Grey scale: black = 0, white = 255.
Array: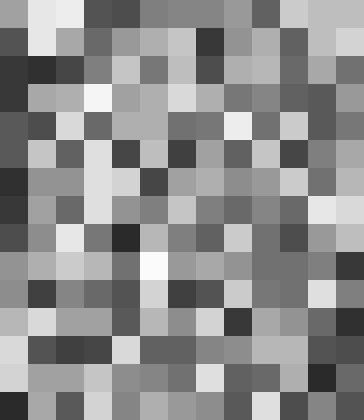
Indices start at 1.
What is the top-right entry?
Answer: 190
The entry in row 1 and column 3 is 237
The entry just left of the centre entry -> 127
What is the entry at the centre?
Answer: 197
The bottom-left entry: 42
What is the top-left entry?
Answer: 161
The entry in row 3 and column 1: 56
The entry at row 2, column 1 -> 83
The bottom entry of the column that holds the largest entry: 175
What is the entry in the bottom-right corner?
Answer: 83
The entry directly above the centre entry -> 161
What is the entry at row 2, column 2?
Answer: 231
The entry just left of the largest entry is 113
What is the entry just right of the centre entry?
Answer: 127
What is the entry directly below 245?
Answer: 105
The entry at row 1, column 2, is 231
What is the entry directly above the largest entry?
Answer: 183
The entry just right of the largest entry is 153
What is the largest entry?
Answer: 251
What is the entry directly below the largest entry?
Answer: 211
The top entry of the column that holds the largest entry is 127

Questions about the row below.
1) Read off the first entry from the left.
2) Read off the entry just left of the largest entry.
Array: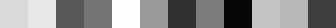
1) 218
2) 117

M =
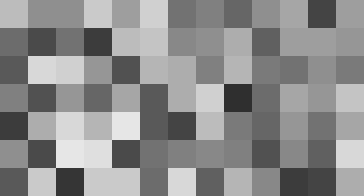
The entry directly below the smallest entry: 122
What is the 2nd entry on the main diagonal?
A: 74
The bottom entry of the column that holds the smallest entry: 181
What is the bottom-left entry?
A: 89
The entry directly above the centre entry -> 173
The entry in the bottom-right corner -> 173
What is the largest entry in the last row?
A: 216
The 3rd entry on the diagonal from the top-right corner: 114
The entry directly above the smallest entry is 181
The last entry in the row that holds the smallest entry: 196
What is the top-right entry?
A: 158
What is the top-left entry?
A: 188
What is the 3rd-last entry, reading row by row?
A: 60
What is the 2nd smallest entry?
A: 53
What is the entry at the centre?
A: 173
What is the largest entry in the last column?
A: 216
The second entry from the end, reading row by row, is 68
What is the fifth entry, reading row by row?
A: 158
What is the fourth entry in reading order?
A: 202

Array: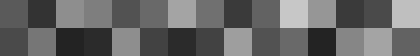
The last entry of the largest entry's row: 191
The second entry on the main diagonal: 118
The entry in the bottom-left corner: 74
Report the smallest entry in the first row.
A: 51
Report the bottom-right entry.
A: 98
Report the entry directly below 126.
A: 43
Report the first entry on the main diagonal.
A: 90
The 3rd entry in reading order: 142
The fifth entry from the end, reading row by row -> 105

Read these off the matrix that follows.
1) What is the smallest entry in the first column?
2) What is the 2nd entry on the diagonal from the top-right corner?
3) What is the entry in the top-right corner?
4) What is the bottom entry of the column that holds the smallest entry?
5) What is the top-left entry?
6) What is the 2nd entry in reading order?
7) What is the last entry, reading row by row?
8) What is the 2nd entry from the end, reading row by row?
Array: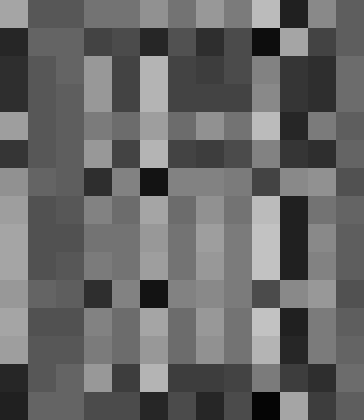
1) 32
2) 67
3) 94
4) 5
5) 165
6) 87
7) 94
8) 61

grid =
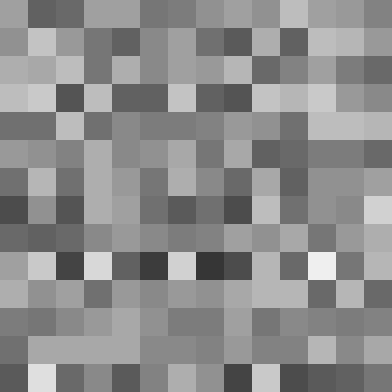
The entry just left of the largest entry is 105
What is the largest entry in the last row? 223
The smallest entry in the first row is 97
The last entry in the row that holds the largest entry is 182
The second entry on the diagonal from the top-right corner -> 182
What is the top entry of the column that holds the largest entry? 160
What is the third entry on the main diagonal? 189
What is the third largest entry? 216
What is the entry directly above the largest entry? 118
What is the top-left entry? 160
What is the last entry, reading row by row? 118
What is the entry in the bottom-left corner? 90
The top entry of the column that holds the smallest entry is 145
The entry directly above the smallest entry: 130
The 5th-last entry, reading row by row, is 201
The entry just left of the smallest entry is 209
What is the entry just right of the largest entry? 118
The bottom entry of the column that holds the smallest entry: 145
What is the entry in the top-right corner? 130
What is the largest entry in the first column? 189
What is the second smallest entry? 60
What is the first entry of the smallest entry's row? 160
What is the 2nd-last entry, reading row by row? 97
